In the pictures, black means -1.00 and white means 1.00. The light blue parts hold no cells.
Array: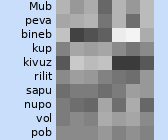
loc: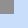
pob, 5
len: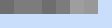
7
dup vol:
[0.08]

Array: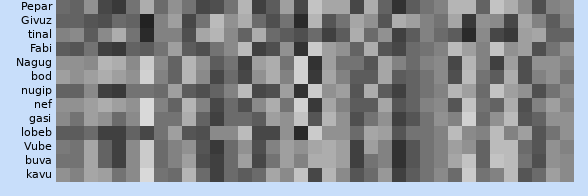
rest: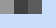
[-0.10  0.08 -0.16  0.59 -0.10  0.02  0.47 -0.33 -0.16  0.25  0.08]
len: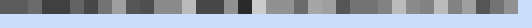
37
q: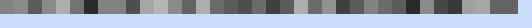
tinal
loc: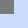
Vube, 0
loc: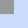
kavu, 23

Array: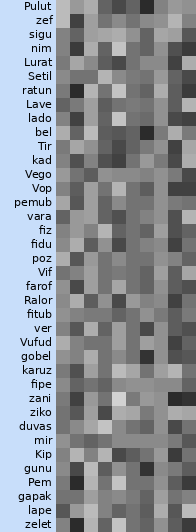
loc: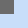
lado, 6
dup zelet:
[-0.22]
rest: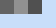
[-0.54]
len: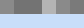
6
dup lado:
[-0.49]
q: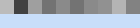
zef
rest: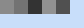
[-0.32]

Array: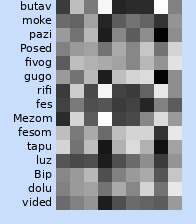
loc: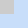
rifi, 1
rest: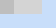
[-0.60  0.82]

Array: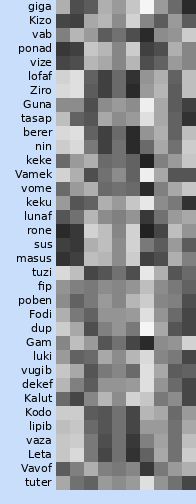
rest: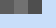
[-0.67  0.10  0.16  0.60]
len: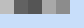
5
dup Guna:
[0.10]
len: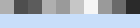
10
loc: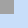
vaza, 7
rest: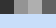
[0.49]

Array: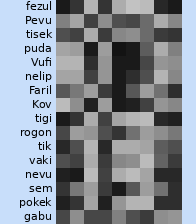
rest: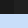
[-0.49  0.17  0.06]
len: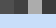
4
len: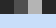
4

